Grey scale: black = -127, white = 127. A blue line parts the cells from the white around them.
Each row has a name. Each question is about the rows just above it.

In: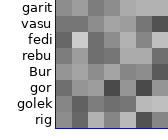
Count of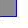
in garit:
2
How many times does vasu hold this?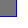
3
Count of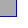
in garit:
1
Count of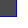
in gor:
2
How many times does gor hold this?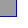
1

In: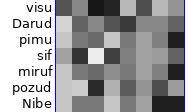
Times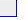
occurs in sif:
1
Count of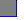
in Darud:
0
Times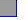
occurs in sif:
1
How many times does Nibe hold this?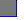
3

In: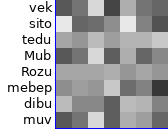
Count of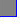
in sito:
1
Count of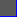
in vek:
1
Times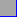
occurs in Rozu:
4
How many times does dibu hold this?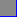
2
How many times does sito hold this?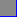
0

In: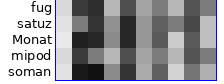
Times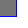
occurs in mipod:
0
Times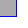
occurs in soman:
1

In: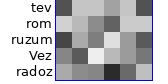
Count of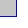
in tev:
3
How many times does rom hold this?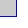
2

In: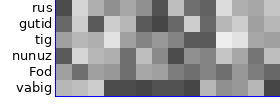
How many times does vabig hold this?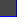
3
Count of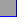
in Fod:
3
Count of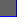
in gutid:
0
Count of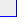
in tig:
1
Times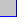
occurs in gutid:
0
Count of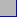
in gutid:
3
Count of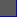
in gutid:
2

